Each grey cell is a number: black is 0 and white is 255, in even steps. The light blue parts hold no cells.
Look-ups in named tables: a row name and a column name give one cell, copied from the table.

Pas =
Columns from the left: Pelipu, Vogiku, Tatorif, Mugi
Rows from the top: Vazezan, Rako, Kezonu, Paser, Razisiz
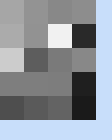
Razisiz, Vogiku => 90
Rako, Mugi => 41
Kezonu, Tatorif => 122
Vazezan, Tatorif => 136
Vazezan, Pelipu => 166
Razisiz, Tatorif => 99
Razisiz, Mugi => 26
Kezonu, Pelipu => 204
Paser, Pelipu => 126
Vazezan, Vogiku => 147
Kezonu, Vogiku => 93
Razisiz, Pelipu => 78
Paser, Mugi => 31
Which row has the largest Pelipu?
Kezonu

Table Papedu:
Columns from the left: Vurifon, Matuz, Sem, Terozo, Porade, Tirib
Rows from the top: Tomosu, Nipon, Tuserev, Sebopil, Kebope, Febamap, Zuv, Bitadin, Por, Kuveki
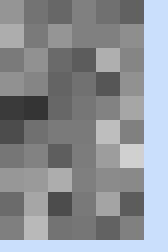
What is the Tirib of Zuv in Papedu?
206
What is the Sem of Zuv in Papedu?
93
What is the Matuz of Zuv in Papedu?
130
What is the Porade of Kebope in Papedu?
131
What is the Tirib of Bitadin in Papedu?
137
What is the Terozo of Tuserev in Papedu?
92
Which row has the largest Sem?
Bitadin

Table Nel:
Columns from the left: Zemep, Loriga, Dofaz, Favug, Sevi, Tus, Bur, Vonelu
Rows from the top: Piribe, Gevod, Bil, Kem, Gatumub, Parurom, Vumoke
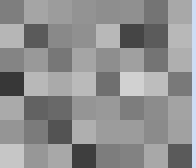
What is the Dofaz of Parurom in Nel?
82
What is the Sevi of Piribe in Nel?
141
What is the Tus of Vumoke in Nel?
129
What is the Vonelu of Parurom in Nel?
161
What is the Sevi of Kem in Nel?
110
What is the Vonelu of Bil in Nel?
176
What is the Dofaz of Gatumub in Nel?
105
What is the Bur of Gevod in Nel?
91
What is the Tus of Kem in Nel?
209
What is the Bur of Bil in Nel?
116
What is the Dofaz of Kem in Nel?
170
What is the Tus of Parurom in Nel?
156
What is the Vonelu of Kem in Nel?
121
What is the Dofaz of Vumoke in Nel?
168
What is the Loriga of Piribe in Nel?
164
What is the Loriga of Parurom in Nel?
122

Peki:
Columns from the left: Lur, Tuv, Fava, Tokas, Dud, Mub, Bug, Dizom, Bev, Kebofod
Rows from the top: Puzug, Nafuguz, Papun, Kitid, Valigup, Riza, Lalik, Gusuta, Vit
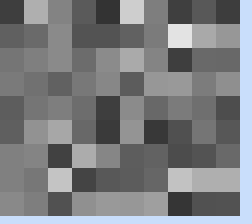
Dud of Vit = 153
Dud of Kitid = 135
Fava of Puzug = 131
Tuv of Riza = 146
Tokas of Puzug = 90
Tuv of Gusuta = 119

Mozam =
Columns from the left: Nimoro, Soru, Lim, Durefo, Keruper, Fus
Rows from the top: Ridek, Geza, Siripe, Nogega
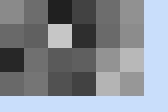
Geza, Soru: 96
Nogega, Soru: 117
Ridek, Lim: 32
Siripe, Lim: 90
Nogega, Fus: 151
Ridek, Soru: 109
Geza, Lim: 198
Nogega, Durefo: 66
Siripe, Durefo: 95
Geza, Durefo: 46
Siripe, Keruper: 147
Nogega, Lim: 81
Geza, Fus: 140
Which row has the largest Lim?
Geza

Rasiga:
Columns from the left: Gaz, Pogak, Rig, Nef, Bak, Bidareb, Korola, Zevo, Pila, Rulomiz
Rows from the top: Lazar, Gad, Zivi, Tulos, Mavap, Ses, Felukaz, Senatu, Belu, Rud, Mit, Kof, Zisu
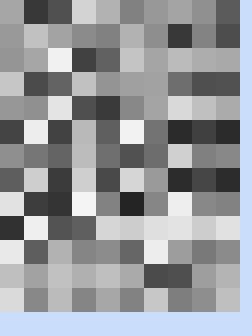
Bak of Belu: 130
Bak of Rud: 213
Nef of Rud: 95
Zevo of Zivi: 187
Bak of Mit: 140
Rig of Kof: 193
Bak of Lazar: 178
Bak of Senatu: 73
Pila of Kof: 158
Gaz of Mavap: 151

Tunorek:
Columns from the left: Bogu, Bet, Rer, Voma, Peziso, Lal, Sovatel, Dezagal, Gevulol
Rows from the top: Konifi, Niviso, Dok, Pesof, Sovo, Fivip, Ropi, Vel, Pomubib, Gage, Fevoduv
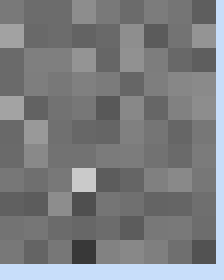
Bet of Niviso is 105
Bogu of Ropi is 106
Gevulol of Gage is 109
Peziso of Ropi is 123
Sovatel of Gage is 120
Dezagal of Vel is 137
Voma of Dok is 148
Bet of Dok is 127
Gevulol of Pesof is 138
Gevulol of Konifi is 94

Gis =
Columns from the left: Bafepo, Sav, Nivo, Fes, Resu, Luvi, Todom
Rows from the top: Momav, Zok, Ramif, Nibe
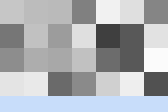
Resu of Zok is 63
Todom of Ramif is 250
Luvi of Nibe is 237
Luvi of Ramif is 88
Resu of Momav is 240
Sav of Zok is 193
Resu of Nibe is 207
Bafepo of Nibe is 229
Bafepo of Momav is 199
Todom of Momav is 132
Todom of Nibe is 81
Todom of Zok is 225
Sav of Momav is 188
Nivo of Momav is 185
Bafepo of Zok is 117

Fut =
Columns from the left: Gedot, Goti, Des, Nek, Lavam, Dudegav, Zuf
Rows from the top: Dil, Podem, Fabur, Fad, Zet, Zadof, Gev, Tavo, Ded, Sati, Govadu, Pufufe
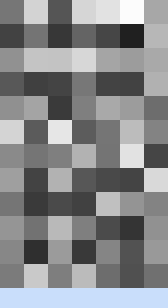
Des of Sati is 185
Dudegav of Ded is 148
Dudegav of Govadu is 82
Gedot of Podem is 66
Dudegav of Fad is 66
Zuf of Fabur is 169
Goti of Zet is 164
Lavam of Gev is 116
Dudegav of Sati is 52
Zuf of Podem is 183
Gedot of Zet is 144
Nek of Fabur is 215
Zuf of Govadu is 153
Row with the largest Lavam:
Dil

